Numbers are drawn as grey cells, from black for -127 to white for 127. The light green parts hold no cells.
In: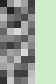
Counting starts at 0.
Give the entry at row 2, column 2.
-24
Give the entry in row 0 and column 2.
73
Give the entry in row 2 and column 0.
61
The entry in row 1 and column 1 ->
-92
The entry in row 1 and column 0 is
6
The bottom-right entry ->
73
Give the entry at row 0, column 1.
21
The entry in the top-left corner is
-92

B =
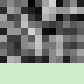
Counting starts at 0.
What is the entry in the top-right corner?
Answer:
-96
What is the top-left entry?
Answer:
-22
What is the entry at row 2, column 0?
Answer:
35
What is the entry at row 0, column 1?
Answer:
8
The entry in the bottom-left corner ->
-96
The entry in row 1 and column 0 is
-83
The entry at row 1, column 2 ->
8
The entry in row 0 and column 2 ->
-22
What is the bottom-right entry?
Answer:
-7
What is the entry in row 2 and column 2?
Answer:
-51

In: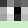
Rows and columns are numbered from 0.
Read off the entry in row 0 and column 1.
9
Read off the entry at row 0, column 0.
-74
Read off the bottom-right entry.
59
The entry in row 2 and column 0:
34

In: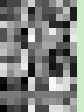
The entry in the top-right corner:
24
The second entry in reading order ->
-56
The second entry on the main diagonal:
-44
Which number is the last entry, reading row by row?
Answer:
24
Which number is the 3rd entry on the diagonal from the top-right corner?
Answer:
49
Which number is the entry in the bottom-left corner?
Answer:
-125
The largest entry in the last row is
106
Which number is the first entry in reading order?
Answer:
-85
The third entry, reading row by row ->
-56
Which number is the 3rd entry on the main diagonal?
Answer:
-32
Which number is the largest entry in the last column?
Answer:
106
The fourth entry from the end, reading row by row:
93
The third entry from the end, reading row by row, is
93

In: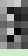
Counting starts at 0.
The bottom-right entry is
-56
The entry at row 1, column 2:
-83
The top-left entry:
48
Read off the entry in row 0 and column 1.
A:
62
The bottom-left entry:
32
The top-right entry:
-26
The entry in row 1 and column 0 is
32
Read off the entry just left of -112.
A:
-11

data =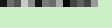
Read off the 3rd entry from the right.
-31
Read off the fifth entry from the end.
-120
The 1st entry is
-106
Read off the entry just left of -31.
-59

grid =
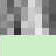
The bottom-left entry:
-8
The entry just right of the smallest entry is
49
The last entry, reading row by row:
-22
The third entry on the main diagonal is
-22
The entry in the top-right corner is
-35
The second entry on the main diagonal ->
-22
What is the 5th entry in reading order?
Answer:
91
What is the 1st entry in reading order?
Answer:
19
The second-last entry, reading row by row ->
64
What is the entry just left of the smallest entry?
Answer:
49
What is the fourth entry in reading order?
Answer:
4
